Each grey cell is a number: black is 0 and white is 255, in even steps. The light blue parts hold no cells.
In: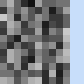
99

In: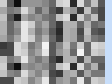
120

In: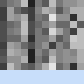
145

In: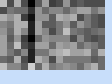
76

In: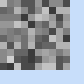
137

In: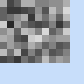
143

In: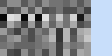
127

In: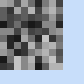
122

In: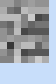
158
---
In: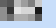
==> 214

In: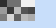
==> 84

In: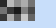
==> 129

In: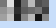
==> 119

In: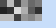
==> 91

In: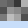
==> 136

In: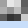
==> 188

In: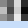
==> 205

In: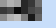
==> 71
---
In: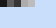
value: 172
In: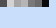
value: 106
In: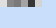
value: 54
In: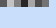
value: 77
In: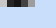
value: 66
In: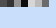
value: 186
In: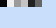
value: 33
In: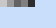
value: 128
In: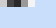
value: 153
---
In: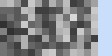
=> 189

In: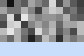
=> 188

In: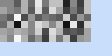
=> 164

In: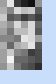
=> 75

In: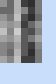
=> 121

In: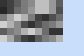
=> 51

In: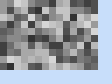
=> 93
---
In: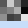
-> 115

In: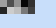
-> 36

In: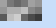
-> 149

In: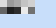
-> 100

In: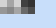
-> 150

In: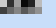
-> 63

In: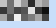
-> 55

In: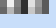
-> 102

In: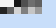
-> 35
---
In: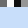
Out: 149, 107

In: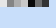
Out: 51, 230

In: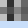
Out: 103, 192

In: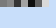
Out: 217, 122

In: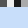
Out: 170, 84

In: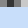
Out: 201, 135

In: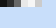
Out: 203, 19

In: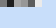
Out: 234, 122

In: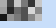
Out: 200, 22
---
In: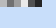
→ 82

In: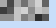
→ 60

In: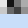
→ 65

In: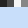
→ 76

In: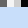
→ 101

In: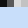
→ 89
